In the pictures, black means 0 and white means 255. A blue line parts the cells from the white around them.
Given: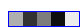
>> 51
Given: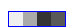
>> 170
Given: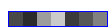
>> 43
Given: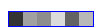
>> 161
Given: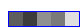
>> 60
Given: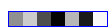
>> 204
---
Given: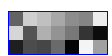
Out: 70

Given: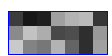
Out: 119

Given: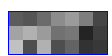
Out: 177

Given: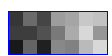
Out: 32

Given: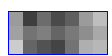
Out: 82

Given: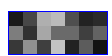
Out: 63

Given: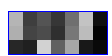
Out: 210

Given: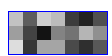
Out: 165

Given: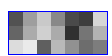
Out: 95
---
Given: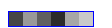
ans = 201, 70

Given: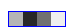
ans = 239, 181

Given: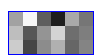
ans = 118, 204

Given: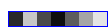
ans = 228, 41

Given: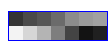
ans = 161, 243

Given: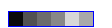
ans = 169, 10

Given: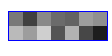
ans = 144, 186

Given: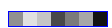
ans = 18, 145
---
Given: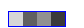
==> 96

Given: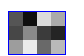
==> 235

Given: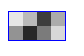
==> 40

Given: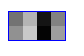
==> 201

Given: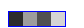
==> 157

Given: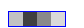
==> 64

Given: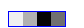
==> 177

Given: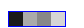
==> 170
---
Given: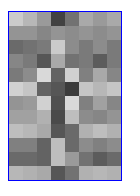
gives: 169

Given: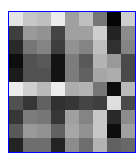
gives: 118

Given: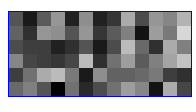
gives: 150

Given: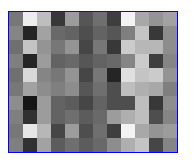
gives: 168

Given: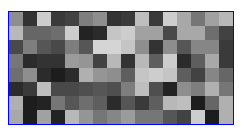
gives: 118

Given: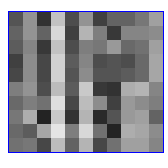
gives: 99

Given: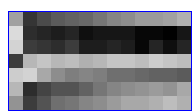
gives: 155
